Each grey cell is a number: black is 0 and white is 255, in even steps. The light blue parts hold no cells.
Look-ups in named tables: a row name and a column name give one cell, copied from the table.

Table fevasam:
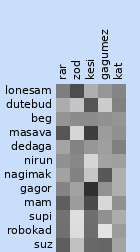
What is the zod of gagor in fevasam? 162
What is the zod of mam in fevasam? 156
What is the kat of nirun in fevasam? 159
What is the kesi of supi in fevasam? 110
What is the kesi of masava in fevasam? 62
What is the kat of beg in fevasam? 149
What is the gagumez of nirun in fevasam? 162
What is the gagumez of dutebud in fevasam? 204
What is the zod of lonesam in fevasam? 77
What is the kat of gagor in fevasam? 175
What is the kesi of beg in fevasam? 140
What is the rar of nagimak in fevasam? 162
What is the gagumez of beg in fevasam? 145
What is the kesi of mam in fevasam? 75
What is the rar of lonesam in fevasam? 126
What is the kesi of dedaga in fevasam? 151

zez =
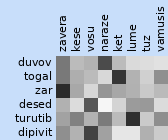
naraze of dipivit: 161
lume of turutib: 47
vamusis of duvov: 225
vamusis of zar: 186
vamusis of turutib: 142
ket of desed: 212
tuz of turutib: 202
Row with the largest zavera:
desed

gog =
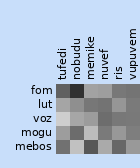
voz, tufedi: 206
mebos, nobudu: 193
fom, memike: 162
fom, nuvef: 158
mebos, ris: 103
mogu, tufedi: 157
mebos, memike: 87
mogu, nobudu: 108
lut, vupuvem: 122
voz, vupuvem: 121
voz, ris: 120
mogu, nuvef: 122
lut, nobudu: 143
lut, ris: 150
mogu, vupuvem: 126
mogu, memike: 188
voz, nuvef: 109
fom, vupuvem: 116
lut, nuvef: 115

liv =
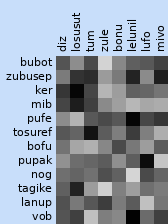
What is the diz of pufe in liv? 140
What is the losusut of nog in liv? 100
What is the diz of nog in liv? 111
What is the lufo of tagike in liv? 111
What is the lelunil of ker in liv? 97
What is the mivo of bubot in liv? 66
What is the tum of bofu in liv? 176
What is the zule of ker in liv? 181
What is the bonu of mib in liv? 159
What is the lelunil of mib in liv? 183
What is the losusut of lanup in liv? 121
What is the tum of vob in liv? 192
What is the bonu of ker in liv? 157
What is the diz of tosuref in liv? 87
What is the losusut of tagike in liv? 34
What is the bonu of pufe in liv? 87
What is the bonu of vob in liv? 136
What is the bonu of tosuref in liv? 126
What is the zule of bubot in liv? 211
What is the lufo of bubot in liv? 88

